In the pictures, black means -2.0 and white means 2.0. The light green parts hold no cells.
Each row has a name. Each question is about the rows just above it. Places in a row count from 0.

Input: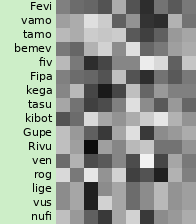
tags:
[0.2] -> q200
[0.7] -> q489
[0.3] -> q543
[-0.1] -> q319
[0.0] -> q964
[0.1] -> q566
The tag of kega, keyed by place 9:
q964
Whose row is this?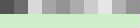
kibot

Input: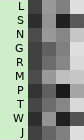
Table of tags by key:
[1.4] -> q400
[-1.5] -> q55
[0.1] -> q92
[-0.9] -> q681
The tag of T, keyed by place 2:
q92
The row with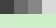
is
R
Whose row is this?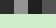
W
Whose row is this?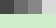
T

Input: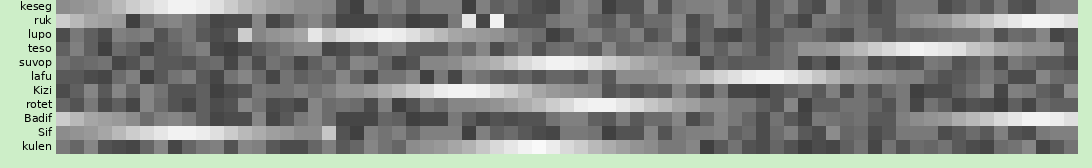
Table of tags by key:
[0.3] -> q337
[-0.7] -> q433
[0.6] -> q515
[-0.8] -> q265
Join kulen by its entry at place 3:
q433
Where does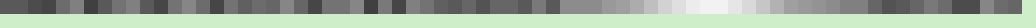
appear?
lafu
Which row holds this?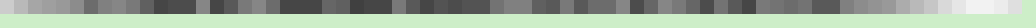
Badif
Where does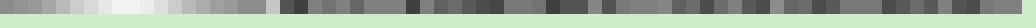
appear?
Sif
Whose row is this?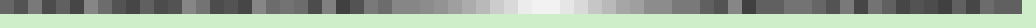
rotet

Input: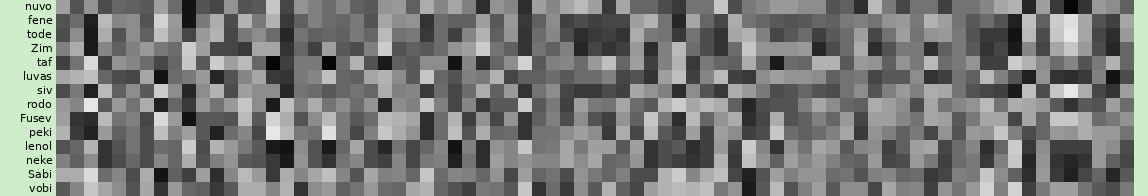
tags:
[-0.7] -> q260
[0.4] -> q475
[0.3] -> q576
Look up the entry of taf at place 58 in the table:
q576
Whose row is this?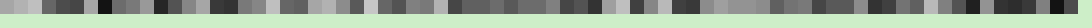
luvas
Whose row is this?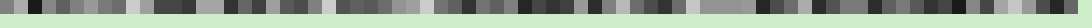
Zim
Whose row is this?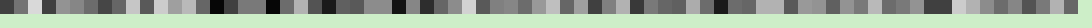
taf

